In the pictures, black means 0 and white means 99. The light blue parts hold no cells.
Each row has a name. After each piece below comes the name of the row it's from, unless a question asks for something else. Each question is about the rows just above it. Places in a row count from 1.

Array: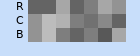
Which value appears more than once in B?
[49]
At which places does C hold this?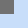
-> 5
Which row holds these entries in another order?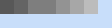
B
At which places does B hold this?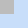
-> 2
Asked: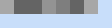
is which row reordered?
R
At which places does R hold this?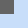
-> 1 2 4
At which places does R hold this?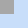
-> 3 6

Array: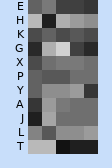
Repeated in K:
[29]
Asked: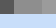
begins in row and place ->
L, 2
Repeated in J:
[43]

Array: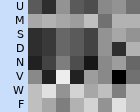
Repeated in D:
[18]
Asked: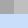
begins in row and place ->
W, 5
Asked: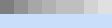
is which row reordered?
F
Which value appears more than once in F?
[74]
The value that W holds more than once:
[74]

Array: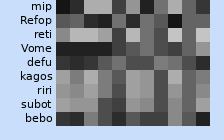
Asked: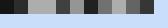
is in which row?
mip
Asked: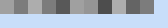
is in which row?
kagos
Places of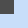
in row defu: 6 7 10

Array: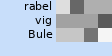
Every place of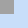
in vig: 1 2 3
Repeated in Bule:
[77]

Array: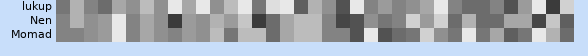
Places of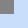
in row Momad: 1 2 6 9 20 21
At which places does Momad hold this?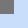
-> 13 26 29 31 34
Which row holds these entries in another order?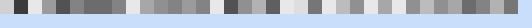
lukup
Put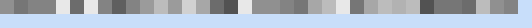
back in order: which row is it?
Momad
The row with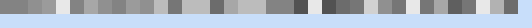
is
Momad
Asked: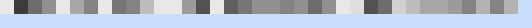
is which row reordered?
lukup
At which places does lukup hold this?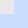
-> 9 11 14 17 22 28 35

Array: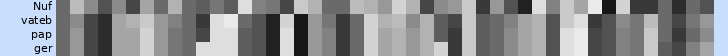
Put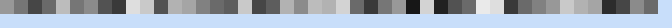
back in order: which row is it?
vateb
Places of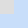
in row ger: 11 12 13 17 37
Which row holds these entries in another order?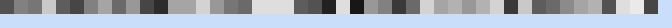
ger
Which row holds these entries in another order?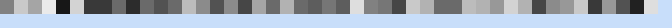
Nuf
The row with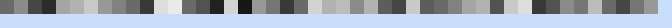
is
vateb
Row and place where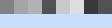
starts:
vateb, 33
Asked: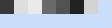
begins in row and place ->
vateb, 11

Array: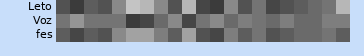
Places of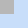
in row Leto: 7 10 21
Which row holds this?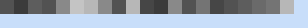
Leto

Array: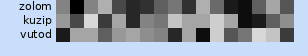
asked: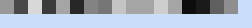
kuzip
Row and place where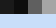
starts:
zolom, 13
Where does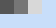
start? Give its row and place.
vutod, 13
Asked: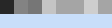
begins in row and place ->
kuzip, 6
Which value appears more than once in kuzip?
[64]
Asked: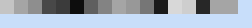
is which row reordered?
kuzip

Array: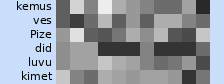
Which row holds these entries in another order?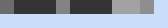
did
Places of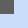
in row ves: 1 5 7
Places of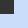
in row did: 4 5 6 8 9 10
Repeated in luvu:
[63]
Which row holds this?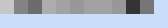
kimet
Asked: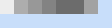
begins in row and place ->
kemus, 4

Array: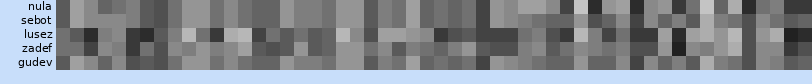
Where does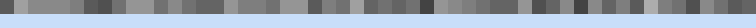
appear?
sebot
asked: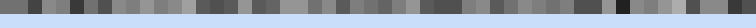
zadef

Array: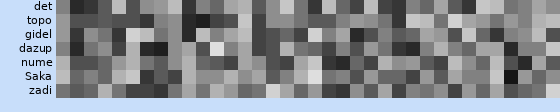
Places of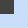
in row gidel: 15 18
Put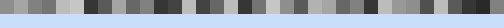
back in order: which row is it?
det
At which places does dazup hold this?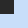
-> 2 7 26 33
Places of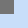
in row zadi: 1 5 9 11 15 27 35

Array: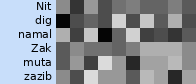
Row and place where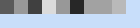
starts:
muta, 1
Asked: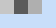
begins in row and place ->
dig, 7
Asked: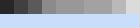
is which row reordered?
muta
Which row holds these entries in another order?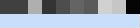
namal
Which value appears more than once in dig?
[30]

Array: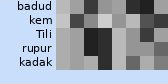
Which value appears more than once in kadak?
[67]
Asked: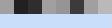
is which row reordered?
badud
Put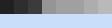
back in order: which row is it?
Tili

